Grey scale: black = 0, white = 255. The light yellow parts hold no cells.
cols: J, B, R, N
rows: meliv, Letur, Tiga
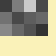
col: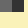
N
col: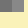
J
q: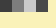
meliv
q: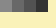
Tiga

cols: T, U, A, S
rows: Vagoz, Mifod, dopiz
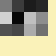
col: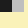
A
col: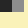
S
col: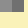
S

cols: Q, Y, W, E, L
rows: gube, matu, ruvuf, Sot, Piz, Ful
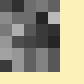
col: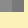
Q
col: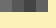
W

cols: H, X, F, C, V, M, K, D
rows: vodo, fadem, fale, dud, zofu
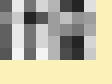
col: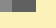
H
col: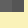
H
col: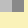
M
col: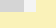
C
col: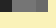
F
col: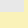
X

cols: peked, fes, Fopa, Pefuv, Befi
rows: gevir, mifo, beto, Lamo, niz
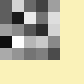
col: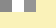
fes
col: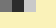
Pefuv
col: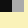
peked
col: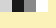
fes
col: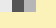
Fopa
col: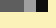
peked

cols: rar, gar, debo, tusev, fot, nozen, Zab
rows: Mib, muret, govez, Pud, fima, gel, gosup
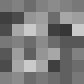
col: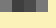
rar
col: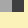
fot
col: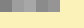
tusev
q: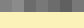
gosup
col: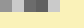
debo

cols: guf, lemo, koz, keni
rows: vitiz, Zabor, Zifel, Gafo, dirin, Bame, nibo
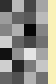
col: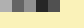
lemo
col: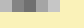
keni
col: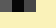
koz
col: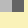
lemo
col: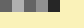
lemo
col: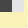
koz

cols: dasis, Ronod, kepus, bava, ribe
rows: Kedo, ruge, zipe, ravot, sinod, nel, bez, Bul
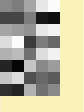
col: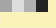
dasis
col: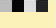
Ronod
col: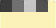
kepus

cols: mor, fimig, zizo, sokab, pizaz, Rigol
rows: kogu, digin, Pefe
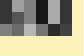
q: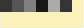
digin
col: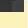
Rigol
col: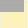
pizaz

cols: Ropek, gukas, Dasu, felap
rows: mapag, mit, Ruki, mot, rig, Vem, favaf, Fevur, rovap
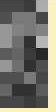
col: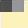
Ropek
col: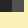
felap

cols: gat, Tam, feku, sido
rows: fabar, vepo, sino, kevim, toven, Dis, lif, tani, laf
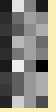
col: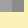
feku
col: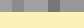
feku
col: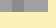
feku
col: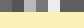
Tam

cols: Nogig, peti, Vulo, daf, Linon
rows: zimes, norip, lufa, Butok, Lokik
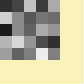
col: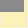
peti
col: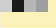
Nogig
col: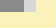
peti
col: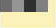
Linon
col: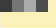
daf
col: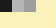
Nogig
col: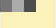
daf

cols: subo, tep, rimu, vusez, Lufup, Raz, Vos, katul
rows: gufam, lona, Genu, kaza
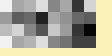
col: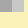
Lufup
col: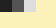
vusez

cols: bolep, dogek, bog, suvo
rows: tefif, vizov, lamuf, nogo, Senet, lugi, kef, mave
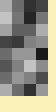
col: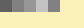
bog
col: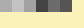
bolep
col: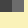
bolep
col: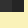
bog
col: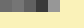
dogek

